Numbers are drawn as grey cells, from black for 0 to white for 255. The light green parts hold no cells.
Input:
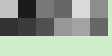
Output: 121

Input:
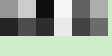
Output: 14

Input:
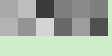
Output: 58

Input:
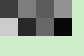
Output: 92

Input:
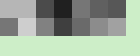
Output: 75

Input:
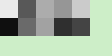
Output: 172
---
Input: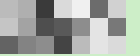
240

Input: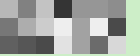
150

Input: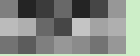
36

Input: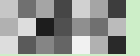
209

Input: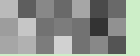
166

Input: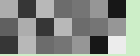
117

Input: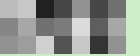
146

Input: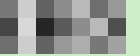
185
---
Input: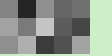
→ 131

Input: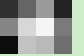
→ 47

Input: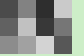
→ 75

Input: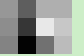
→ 151

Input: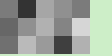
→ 123

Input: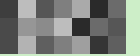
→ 62
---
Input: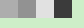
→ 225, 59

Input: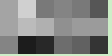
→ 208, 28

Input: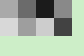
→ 216, 27

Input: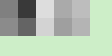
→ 221, 57

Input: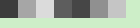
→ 219, 60

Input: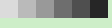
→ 219, 38

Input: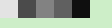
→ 227, 15

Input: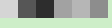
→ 213, 45
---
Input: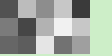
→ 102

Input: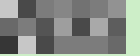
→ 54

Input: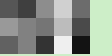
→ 97

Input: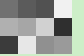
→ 59

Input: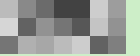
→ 117

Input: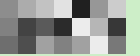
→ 110

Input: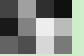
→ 99
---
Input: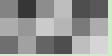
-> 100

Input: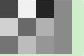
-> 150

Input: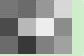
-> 128

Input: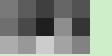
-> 204

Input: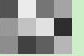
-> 95

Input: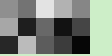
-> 92
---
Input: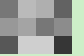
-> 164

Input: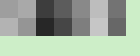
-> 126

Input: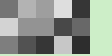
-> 147

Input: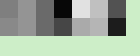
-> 170

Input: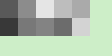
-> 131

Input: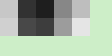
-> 61
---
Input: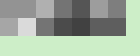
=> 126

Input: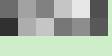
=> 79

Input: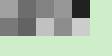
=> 33

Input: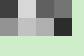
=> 116

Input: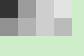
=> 227

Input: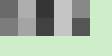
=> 136

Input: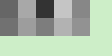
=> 135

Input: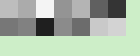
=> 52

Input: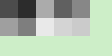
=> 135

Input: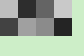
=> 201
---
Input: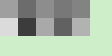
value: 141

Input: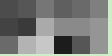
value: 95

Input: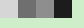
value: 111

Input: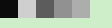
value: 92

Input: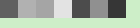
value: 76

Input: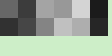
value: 152

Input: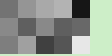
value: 169

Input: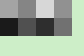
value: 133

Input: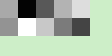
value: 88

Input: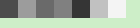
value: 53
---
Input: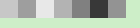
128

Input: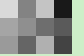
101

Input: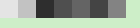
100

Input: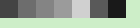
208

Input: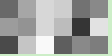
94

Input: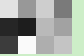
250

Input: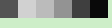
147

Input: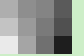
165

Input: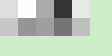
159
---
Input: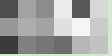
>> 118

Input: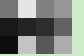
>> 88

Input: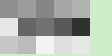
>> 243

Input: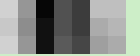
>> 17

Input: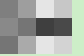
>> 229

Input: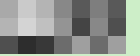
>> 56

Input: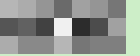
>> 137

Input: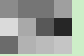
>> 187

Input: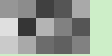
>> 108

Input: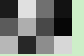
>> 141
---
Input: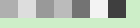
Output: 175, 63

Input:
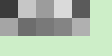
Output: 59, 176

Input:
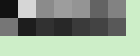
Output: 18, 88

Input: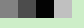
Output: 130, 192

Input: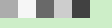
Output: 172, 65

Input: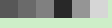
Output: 87, 214

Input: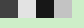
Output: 65, 195

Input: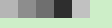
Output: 181, 193
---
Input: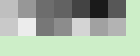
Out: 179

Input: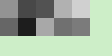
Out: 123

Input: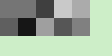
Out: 128

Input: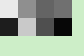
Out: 7

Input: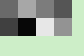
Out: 147

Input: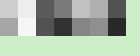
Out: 41

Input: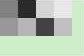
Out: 192
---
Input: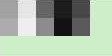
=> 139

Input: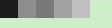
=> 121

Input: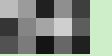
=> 20

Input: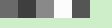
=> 137

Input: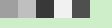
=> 56

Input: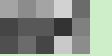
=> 69
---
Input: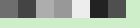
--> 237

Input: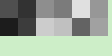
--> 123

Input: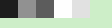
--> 92

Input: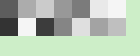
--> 123

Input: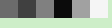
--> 11

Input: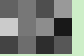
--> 119

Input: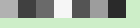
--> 84

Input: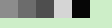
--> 78

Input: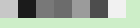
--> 155
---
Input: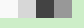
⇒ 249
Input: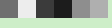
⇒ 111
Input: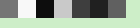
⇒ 117
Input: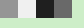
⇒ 149
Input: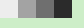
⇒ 237
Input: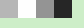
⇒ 182
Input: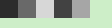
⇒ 44
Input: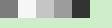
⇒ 124
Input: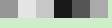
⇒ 150
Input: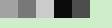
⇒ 163
